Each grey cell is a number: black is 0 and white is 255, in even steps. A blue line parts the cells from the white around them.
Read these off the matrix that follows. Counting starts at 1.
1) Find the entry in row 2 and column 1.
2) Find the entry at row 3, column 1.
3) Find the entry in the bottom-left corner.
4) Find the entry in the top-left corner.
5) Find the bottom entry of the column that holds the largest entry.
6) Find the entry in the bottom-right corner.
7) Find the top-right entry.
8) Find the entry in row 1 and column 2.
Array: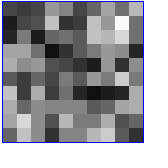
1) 28
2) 37
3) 102
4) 70
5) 90
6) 49
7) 183
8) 60

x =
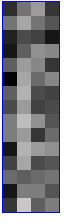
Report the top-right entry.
54
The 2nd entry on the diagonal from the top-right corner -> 116
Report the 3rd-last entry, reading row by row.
199
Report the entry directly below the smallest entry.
95
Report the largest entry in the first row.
155
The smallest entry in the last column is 22
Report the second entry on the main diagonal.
166
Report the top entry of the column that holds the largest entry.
116
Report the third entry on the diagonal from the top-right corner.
75
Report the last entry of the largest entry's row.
125
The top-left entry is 45
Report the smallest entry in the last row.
54
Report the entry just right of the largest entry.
95
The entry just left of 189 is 125
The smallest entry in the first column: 2

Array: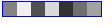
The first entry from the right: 163
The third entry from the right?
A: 49
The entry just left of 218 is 81

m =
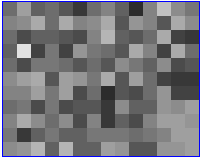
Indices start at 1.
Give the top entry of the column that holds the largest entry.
159
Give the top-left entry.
109
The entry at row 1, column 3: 97
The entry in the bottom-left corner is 140
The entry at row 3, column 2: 75
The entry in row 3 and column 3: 97
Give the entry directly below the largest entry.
75
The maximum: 225
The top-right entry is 119
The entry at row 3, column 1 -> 109
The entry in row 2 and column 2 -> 140
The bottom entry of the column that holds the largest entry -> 149
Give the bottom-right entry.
159
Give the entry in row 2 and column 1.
131
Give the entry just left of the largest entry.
97

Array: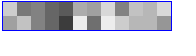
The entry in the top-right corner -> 216
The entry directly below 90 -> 60
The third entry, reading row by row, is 130
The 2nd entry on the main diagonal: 194
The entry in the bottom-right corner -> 150
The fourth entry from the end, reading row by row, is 205
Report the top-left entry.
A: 205
